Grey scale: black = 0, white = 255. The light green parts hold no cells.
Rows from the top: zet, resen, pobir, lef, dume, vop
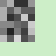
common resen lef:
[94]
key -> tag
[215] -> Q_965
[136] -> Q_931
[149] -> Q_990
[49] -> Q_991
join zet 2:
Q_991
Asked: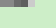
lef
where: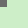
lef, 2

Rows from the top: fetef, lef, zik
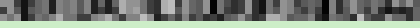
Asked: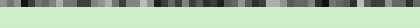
zik
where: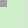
lef, 19
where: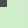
fetef, 32

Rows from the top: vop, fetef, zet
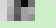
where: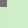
vop, 4
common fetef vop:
[216]

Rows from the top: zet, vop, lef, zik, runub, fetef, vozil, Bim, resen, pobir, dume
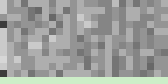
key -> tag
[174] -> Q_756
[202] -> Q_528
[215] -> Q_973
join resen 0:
Q_973
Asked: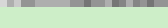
resen
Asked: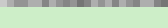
Bim
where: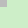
zet, 16
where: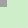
zet, 18
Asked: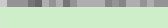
vop

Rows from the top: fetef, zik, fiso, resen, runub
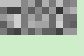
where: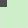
runub, 1
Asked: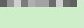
resen
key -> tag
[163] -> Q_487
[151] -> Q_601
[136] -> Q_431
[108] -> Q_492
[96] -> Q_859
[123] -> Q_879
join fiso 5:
Q_879

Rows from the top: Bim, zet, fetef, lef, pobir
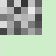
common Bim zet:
[207]
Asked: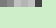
fetef
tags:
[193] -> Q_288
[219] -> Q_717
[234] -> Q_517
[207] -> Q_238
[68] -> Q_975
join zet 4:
Q_517
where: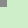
fetef, 1

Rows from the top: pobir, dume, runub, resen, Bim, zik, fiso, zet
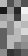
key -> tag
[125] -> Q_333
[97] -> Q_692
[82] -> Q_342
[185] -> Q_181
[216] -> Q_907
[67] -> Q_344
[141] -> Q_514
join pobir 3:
Q_342
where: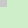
resen, 2
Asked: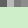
fiso
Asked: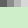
Bim
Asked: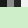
dume
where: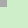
runub, 1

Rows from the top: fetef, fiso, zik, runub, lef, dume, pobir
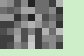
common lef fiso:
[109]
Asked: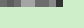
fiso
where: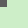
fiso, 1
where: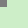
lef, 4
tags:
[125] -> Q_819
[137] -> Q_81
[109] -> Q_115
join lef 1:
Q_115

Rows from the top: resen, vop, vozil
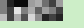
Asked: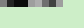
resen
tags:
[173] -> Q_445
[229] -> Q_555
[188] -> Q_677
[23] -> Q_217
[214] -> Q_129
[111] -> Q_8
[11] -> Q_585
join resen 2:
Q_585
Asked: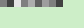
vop
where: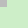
vozil, 0
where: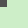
vozil, 3
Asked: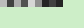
vozil
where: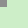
vozil, 5

